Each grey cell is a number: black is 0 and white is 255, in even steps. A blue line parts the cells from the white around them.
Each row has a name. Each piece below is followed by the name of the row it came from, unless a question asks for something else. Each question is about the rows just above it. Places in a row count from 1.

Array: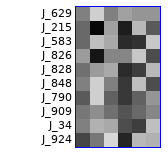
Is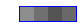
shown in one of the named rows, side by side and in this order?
yes
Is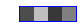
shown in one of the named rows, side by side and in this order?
no

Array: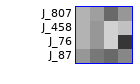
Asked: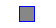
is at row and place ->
J_87, 4
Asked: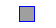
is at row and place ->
J_807, 2

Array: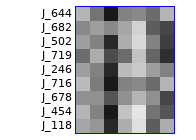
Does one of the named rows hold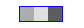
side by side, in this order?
yes
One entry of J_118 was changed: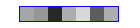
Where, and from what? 5, [223]
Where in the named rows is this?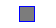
J_716, 2
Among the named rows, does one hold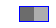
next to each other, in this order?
yes
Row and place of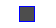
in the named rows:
J_719, 3

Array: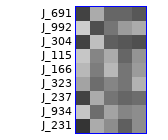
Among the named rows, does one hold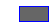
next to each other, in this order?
yes
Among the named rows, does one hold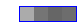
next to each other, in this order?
yes
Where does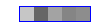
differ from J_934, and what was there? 2, [109]
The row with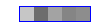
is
J_934
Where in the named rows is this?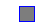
J_166, 2
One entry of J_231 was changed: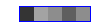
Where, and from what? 2, [171]
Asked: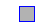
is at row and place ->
J_323, 5

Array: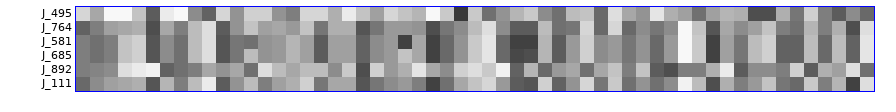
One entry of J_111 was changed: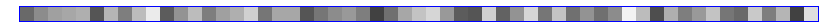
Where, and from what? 39, [201]
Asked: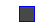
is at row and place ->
J_685, 32
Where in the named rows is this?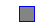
J_892, 2
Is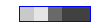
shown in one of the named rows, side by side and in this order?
yes
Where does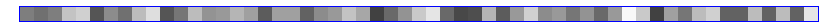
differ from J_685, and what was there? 54, [105]

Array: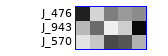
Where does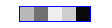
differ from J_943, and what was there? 2, [107]
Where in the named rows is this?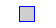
J_943, 4

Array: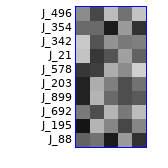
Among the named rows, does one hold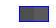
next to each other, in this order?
yes
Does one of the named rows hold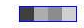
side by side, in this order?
yes
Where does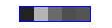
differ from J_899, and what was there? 5, [90]

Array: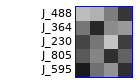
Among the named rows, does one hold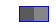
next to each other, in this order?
yes
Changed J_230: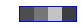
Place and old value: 1, [69]
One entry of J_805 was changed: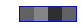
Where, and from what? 1, [90]

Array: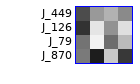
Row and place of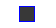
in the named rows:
J_870, 4
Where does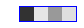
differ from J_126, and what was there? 3, [146]

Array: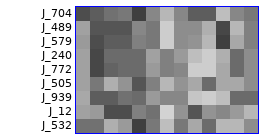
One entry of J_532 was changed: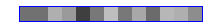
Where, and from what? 12, [183]
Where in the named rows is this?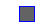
J_772, 3
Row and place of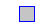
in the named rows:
J_939, 9

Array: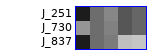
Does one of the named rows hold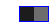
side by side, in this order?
yes
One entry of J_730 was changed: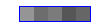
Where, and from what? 3, [129]
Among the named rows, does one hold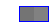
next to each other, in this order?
no
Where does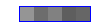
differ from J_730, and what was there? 4, [86]
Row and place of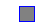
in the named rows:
J_730, 3
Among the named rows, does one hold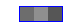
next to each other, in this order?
no
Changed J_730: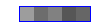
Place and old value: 1, [149]

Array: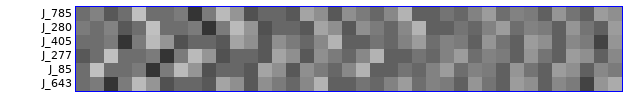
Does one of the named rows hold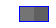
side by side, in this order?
yes
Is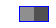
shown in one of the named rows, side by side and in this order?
no
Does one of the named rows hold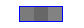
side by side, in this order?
no
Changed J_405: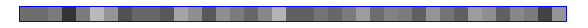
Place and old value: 24, [130]

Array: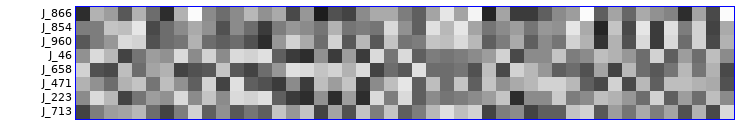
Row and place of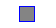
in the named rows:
J_866, 43
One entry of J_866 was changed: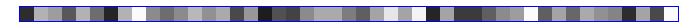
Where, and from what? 7, [45]
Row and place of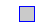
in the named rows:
J_223, 35
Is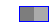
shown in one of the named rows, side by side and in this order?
yes
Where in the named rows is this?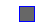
J_866, 40
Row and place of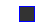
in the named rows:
J_960, 38

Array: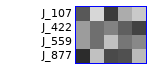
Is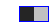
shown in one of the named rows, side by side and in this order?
no
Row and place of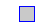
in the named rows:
J_107, 5
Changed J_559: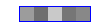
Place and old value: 3, [193]
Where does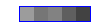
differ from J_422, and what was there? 2, [111]

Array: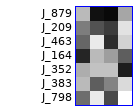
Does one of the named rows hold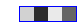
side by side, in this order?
no
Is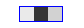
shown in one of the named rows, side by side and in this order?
no
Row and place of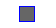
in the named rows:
J_463, 1
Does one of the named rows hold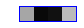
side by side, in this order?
no

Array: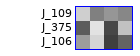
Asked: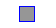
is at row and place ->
J_109, 3
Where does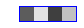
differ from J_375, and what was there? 3, [71]
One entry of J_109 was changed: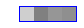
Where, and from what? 4, [135]
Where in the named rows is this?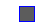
J_375, 1

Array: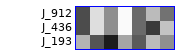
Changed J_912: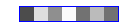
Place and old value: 5, [106]
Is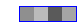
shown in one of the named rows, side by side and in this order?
no
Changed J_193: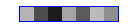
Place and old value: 2, [84]
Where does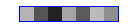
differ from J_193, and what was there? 3, [28]

